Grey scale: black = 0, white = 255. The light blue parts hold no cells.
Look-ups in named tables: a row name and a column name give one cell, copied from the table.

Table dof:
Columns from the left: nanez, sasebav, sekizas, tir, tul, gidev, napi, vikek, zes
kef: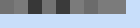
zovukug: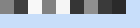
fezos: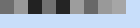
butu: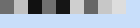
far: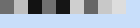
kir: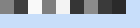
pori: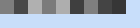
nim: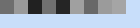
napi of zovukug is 143
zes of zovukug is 42
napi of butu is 102
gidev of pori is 63
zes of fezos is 166
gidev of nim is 160
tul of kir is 243
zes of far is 221
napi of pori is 127
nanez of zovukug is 131
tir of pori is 123
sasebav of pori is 72
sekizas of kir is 249

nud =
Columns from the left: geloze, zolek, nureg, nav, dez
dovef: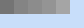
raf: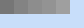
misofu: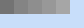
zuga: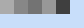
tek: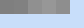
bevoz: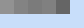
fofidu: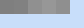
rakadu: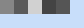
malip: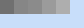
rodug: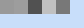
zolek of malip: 134
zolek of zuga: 135
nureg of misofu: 142
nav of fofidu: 151
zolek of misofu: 132
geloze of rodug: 153
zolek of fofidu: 129
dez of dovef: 165
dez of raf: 159
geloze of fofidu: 127
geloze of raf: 118

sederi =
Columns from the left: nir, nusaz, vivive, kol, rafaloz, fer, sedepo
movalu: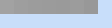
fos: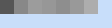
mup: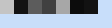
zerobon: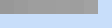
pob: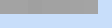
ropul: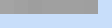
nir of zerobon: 152
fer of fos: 153
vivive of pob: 160
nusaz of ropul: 161
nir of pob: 163
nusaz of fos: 136
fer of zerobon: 158
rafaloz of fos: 142
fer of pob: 163
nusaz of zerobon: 155
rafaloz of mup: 167
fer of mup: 12
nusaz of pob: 163
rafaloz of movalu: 154
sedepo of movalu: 152
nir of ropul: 164
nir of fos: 86
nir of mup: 196
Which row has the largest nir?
mup

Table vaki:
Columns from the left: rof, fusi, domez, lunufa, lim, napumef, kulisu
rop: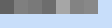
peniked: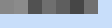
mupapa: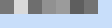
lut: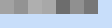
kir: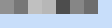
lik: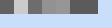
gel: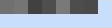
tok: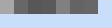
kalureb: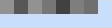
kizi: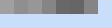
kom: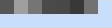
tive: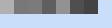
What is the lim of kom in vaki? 72
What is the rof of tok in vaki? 167
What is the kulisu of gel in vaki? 74
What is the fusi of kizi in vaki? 143
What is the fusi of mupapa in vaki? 217
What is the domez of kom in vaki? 117
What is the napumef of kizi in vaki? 102
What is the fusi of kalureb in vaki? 87
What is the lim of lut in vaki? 109
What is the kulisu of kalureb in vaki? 111
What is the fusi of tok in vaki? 103
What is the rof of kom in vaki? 86
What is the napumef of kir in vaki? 134
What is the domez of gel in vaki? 65

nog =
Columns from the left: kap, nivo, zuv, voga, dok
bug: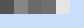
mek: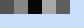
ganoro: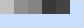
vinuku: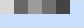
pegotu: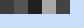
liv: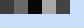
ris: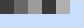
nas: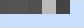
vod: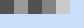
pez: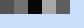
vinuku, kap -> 215
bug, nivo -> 134
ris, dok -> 175
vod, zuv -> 81
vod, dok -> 202
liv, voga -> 167
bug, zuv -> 106
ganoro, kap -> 193
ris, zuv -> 156
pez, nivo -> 114
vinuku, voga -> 112
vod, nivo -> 154
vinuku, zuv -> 156
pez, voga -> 167
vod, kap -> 83
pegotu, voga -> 167
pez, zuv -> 7
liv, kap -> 61
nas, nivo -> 84
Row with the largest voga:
nas

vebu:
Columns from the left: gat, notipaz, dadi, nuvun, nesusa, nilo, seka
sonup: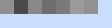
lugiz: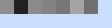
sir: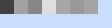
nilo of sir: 153
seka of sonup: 145
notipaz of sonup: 73
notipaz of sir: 162
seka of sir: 164
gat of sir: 65
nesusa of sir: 167
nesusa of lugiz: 118
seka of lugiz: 112
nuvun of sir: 222
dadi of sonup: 136
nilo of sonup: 155
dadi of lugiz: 139
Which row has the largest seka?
sir

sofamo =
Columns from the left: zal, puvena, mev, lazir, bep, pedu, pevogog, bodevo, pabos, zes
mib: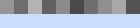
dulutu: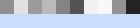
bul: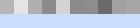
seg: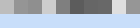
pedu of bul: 139
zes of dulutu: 36
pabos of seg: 223
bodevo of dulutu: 248
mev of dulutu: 155
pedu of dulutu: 83
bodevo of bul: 106
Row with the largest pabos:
seg

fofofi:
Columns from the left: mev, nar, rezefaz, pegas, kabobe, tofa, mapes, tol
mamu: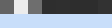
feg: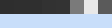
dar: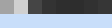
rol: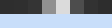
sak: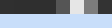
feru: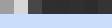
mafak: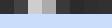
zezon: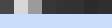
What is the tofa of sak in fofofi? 230
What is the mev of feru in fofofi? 158
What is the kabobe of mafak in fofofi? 57
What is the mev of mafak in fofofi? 47
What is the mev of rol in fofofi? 46
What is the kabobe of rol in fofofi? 219
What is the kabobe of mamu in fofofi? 47
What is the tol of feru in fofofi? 52
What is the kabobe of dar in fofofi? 46
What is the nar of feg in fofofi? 47
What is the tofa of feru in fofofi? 48

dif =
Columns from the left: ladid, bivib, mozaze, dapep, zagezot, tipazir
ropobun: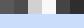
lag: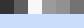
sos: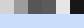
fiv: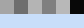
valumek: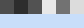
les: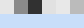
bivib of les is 138
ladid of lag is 50
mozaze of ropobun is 209
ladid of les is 230
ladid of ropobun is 89
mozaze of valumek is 82
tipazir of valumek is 220
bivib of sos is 156
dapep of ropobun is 248
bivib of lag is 95
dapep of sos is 91
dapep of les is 225
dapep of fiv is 128
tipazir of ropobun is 46
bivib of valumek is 45
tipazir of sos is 23
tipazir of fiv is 8
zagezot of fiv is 184
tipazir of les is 187
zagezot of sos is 230
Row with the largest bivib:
sos

